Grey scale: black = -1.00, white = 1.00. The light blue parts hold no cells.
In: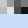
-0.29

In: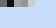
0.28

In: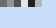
-0.37

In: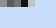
-0.09

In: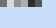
0.13

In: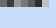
0.19

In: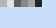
-0.26
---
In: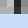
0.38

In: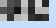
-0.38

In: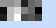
-0.88

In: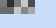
-0.17

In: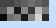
-0.34

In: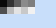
-0.38

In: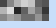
0.41

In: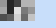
0.31

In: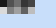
0.71
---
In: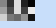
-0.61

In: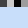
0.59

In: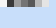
-0.55

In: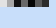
0.31

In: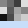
-0.19

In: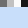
0.51

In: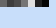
-0.52

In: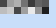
0.25

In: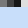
-0.49
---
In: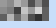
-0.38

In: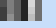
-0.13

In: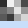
-0.42

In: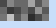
0.05

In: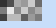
-0.15

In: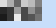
0.01

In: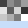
0.23

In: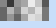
-0.32

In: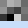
-0.17
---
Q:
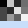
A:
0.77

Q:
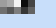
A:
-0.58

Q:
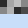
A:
-0.66

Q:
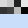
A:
0.46

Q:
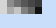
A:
-0.22

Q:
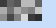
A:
0.00

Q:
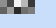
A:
-0.13

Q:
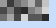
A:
0.20

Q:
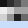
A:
0.28
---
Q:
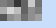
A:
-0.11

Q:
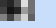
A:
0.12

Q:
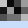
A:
-0.11

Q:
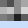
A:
-0.14

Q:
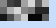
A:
-0.95

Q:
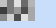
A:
-0.39

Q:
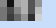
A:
0.16
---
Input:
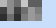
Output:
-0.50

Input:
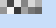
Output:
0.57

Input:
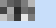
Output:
-0.47

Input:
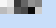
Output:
0.93

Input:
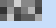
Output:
-0.61

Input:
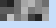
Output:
-0.26

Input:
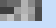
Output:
-0.52
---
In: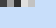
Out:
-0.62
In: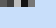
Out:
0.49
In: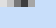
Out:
-0.06
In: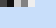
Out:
0.62
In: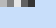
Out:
0.80
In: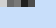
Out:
-0.05
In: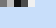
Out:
-0.87
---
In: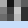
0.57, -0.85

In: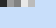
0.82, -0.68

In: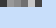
0.56, -0.56

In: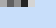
0.66, -0.72

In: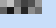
0.53, -0.83

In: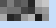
0.55, -0.80

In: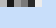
0.84, -0.81

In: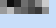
0.59, -0.88

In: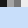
0.86, -0.82

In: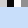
0.98, -0.93
